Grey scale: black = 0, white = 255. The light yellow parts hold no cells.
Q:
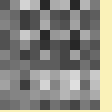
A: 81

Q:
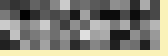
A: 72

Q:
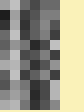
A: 159

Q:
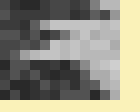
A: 71

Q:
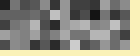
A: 30

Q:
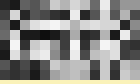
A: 38

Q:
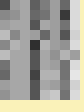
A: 76

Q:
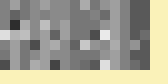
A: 129

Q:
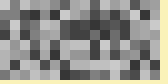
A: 202
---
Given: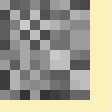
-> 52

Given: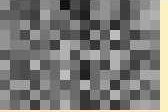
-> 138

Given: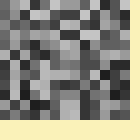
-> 75

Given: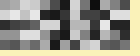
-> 138

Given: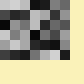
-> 27

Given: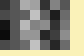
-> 107

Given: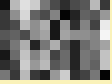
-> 185

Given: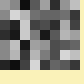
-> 65
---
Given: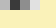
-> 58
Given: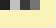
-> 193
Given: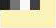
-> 115
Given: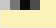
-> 118
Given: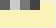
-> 204
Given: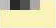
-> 40
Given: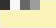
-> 247
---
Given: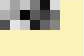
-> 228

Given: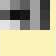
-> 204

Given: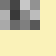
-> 106

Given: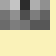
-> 125

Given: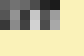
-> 138

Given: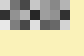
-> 126

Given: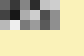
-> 238

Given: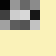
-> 93
